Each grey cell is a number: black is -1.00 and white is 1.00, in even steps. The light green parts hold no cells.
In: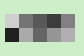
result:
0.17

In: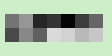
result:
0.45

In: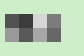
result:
0.31

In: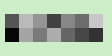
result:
-0.44

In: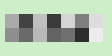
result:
-0.65

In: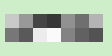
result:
-0.24

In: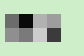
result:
0.60

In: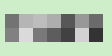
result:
0.65
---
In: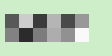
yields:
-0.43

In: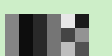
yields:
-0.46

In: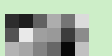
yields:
-0.53

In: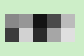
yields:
-0.42

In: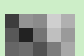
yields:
0.50

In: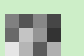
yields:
0.17
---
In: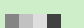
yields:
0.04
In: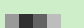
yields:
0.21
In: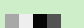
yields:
0.32
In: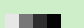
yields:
0.81
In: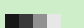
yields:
-0.82
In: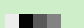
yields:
0.86
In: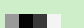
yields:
0.21
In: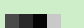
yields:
-0.42
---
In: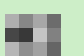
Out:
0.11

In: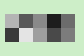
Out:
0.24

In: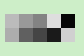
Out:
-0.46

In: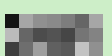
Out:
-0.30

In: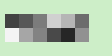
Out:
-0.43

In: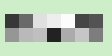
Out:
0.34

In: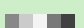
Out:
0.91

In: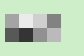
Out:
-0.59

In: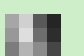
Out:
0.41
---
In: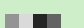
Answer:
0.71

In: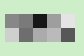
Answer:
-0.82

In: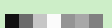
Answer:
0.16

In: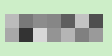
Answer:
-0.26

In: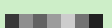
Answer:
0.61

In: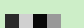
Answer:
0.63
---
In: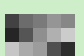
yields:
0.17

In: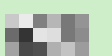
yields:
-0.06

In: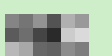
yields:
0.38

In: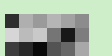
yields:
0.27

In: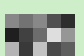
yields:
-0.37

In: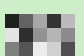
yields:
-0.59

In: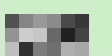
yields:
-0.42
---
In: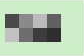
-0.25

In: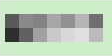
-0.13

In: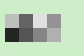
0.15

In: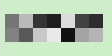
-0.65

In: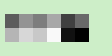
-0.18

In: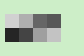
-0.32

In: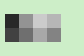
0.43

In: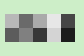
-0.45

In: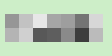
0.69

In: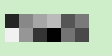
-0.04
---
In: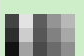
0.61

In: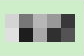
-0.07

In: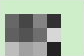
-0.35

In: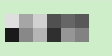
0.30

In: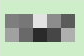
-0.07

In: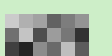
0.54
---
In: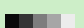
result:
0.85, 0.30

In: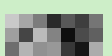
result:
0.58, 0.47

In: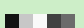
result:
0.95, 0.56

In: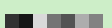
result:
0.70, 0.36

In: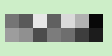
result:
0.81, 0.71

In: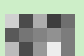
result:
0.86, 0.63

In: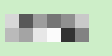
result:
0.97, 0.81
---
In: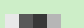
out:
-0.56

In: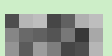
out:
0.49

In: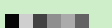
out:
-0.48

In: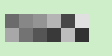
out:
0.16

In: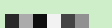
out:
-0.89

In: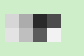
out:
-0.67
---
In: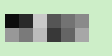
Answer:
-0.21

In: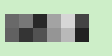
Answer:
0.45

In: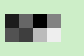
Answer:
0.47

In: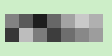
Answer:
0.07

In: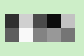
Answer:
0.19

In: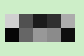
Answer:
0.09

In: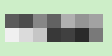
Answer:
-0.67
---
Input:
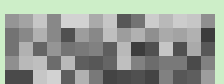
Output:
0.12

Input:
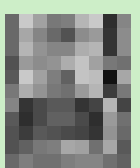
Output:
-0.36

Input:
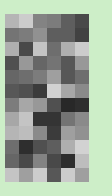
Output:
-0.20

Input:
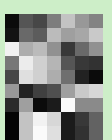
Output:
-0.97

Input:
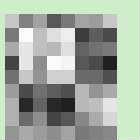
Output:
0.38
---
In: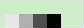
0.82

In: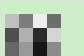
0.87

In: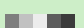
0.85

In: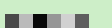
0.64

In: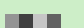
0.55

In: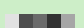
0.77
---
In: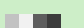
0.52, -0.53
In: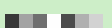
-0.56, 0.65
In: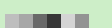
0.49, 0.15
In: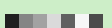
-0.76, -0.41
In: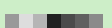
0.20, 0.08
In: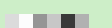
0.72, 0.39
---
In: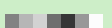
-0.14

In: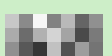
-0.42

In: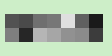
-0.70

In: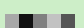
-0.33

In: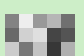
-0.46

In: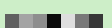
-0.57

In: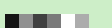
-0.50

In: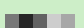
-0.23

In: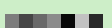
-0.68
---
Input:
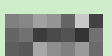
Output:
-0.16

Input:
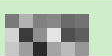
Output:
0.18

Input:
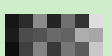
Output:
0.57

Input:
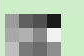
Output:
0.12

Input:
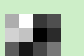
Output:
-0.07

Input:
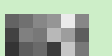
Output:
-0.06

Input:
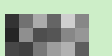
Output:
-0.27

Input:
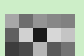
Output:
-0.09
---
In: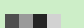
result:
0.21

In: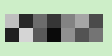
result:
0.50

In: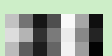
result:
0.90

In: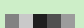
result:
0.22

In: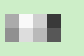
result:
0.73

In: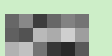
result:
0.51
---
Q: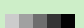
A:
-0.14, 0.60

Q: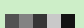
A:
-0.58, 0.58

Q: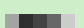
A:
-0.47, 0.60

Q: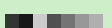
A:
-0.37, 0.59

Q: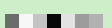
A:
-0.94, 0.94

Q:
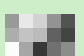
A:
0.47, 0.98

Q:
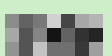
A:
-0.84, 0.64

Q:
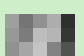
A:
0.48, 0.54

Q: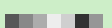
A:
0.86, 0.86
